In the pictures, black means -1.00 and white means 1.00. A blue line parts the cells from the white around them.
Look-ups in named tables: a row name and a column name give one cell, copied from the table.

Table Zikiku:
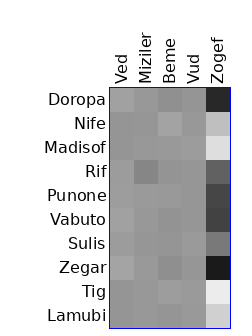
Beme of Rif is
0.16
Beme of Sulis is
0.17
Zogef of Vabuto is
-0.48
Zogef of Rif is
-0.24
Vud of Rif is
0.18
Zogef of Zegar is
-0.80
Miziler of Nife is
0.18
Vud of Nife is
0.19
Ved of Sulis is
0.22
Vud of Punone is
0.18
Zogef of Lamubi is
0.63

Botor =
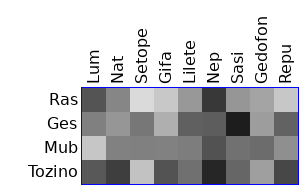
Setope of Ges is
-0.07
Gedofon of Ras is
0.29
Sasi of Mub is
-0.11
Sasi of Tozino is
-0.20
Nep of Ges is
-0.27
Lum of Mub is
0.55
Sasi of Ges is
-0.77
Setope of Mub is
0.00
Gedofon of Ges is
0.23
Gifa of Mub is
0.01
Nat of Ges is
0.18

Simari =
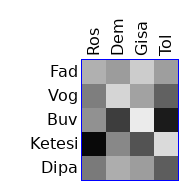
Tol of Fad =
0.24
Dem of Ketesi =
0.07
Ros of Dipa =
-0.04
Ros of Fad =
0.38
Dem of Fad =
0.22
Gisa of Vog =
0.27
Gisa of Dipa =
0.23
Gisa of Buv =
0.84

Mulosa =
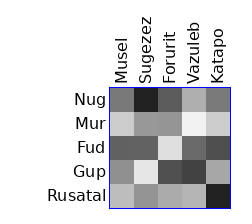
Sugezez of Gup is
0.80
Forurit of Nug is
-0.28
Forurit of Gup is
-0.37
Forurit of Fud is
0.74
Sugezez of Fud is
-0.23
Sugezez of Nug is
-0.74
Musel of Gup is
0.13
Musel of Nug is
-0.05
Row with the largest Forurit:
Fud

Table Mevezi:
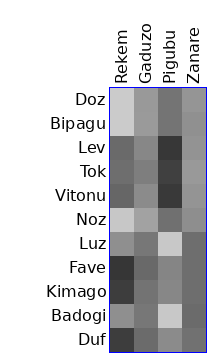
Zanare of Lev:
0.15
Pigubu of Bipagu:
-0.09
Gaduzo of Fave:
-0.18
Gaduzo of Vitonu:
0.09
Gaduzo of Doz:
0.20
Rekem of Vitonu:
-0.20
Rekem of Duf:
-0.52
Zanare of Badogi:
-0.16
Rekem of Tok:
-0.14
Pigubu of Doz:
-0.09
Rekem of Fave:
-0.58
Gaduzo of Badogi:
-0.07
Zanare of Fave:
-0.14
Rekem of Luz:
0.12
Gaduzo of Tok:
-0.01
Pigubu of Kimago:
0.06
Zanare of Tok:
0.20
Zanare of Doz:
0.17
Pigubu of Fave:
0.04

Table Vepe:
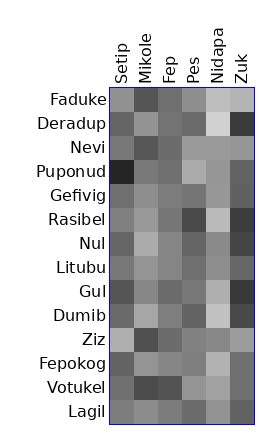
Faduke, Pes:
0.11
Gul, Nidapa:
0.37
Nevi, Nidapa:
0.21
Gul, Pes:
-0.06
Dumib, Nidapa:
0.51
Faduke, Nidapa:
0.49
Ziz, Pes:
0.02
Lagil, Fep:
-0.03
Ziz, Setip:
0.37
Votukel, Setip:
-0.12
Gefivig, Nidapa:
0.19
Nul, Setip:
-0.20
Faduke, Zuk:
0.41
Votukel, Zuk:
-0.13
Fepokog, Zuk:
-0.13

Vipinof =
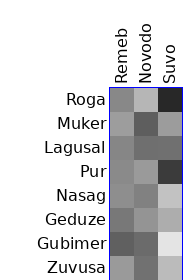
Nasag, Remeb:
0.11
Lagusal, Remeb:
0.05
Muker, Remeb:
0.23
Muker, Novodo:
-0.26
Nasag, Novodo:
0.01
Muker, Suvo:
0.22
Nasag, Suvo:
0.52
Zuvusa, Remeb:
0.21
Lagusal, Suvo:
-0.12
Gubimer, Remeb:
-0.25
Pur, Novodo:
0.21
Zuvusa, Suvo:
0.47
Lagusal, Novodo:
-0.13

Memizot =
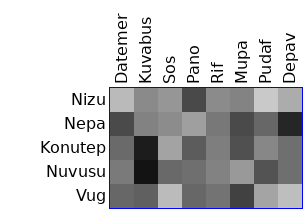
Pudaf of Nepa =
-0.19
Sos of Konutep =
0.28
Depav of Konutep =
-0.13
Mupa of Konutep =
-0.37
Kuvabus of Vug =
-0.25
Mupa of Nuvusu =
0.20
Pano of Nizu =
-0.43

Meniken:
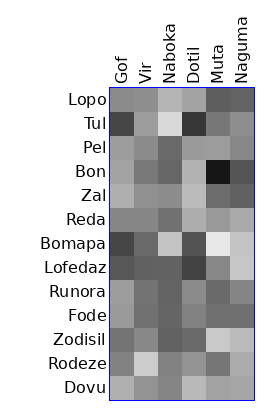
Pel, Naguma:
0.06
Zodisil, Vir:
0.07
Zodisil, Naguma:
0.46
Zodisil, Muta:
0.58
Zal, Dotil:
0.47
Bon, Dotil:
0.40
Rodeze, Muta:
-0.08
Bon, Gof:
0.28
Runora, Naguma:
0.04
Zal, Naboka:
0.10
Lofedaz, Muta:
0.06
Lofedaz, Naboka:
-0.23
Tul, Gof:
-0.45
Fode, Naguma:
-0.13
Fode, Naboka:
-0.21
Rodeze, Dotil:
0.15
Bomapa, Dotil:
-0.35
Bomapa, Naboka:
0.54
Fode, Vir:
-0.11
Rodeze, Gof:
0.02
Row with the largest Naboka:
Tul

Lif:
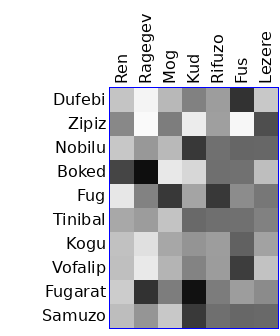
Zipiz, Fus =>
0.94
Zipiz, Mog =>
-0.02
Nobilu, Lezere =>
-0.19
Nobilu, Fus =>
-0.20
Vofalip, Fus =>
-0.52
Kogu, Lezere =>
0.27
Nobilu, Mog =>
0.45
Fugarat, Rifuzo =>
-0.03
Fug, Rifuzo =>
-0.56
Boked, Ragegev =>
-0.89
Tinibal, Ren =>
0.32
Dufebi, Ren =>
0.54
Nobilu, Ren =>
0.56
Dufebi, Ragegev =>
0.91
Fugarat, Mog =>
-0.02
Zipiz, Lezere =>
-0.39
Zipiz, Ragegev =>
0.96
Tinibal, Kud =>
-0.18
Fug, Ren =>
0.81

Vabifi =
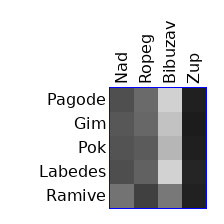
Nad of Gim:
-0.32
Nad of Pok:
-0.35
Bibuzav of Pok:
0.43
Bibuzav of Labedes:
0.65
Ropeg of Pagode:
-0.17
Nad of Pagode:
-0.38
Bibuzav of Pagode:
0.64
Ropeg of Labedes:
-0.24
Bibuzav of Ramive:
-0.06
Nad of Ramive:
-0.10
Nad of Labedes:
-0.39
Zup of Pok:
-0.76
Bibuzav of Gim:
0.52

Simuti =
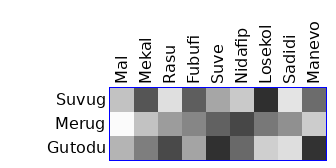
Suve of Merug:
-0.24
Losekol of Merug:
-0.06
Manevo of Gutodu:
-0.61
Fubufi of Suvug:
-0.26
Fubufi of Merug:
0.05
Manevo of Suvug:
-0.15
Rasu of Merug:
0.22
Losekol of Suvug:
-0.63
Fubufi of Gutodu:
0.29
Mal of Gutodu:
0.41
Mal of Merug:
0.97
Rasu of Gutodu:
-0.43
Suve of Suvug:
0.30
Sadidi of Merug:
0.13
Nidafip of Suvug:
0.58
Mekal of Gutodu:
-0.01
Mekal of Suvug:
-0.33
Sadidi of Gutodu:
0.74
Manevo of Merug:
0.60

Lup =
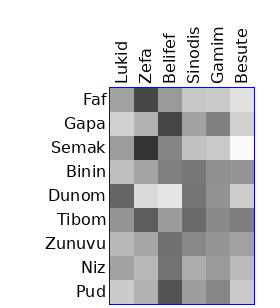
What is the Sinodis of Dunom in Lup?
-0.08
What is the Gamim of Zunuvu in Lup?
0.17
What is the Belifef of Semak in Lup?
0.04
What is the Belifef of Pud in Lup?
-0.34
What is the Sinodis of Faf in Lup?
0.56
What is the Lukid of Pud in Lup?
0.59
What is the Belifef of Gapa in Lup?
-0.46
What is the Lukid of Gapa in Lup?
0.63
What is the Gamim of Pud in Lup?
0.05
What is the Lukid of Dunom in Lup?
-0.21
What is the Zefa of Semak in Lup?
-0.59
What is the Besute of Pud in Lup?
0.58
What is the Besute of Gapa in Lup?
0.63

